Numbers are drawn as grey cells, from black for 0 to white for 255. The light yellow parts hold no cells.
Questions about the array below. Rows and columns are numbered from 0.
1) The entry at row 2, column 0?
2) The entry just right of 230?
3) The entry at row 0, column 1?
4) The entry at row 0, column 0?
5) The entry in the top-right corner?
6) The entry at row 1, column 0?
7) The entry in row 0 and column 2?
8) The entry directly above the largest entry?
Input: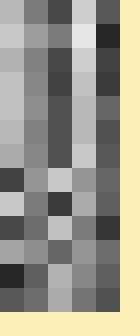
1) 178
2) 38
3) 124
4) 185
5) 88
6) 200
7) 72
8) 206

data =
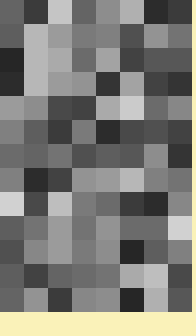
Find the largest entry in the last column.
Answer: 209
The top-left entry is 100
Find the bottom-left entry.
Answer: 100
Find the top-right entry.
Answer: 59
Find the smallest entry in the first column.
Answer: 38
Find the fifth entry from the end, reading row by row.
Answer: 135
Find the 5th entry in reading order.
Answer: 141
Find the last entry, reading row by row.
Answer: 87
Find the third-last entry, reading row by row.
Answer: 38
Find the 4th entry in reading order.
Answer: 100
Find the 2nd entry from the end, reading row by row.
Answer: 176
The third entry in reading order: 197
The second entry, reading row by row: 59
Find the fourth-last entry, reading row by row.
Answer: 141
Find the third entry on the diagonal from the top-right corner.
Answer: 66

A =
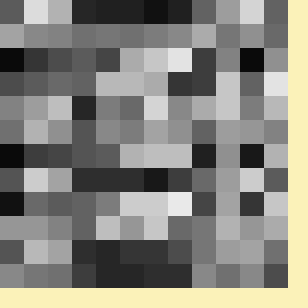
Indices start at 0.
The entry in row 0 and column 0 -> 91
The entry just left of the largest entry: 204
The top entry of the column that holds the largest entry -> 32
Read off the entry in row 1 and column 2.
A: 130
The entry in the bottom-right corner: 76
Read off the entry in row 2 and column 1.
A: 53
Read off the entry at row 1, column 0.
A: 163
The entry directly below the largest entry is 105
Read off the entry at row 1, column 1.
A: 136
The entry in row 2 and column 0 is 10
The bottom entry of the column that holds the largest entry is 46
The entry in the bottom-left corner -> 136
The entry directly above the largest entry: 61
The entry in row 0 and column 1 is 220
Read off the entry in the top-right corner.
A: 98

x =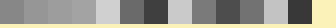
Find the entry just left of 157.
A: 150
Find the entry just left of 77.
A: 122

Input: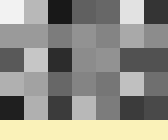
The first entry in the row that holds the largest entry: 242
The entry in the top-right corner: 52
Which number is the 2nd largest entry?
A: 226
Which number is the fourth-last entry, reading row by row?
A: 184
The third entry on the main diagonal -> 44
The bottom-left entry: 31
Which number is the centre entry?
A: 140
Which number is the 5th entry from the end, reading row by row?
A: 59
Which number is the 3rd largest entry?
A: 198

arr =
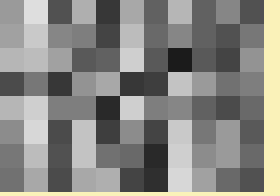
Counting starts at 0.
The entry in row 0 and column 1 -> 222
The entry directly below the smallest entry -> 195
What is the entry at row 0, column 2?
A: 81
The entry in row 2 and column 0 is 182
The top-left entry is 154
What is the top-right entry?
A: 81
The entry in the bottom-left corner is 113
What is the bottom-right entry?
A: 81
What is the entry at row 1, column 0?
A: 161
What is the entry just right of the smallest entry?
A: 89
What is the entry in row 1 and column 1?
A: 201
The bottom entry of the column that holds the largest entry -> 168
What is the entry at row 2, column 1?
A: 188
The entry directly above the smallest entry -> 134

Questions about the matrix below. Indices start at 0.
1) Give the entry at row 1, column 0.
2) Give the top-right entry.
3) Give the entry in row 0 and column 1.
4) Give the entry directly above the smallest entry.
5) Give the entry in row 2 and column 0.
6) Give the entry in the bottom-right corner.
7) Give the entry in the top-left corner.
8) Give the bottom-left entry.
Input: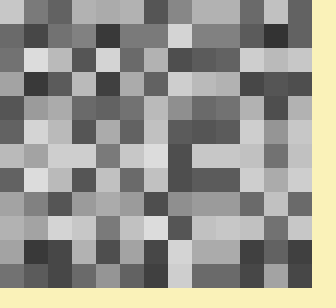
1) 106
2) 98
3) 122
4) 193
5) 114
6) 71
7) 199
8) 114

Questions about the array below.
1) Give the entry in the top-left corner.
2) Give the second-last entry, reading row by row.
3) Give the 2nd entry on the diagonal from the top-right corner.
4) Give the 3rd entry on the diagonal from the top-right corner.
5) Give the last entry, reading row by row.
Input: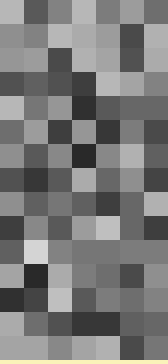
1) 183
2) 74
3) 74
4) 164
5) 118

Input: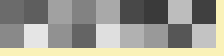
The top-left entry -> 107
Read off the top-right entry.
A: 64
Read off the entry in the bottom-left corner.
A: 137
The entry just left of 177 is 223
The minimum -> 58

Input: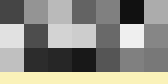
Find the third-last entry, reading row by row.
85
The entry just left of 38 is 44
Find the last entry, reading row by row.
120
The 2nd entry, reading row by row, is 148
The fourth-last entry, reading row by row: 24
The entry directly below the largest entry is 128
